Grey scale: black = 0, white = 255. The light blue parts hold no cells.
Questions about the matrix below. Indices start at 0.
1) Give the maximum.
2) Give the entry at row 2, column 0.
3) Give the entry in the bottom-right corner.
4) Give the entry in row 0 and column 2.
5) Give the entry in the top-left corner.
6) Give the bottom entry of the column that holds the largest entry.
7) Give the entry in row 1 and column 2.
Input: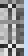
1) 243
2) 203
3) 86
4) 102
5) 161
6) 70
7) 227

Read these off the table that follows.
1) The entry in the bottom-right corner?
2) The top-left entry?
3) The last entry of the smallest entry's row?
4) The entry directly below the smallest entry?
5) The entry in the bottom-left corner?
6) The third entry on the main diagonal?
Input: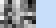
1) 186
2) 243
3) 54
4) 40
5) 154
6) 54

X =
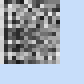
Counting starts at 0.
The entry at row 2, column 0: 220
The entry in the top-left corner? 220
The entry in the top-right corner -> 126
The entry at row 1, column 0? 204
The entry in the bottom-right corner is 192
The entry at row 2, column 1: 154
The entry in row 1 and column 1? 98
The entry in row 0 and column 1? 43
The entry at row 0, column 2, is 70
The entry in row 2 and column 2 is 204

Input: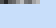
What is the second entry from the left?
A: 37
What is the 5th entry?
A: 149
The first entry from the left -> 79
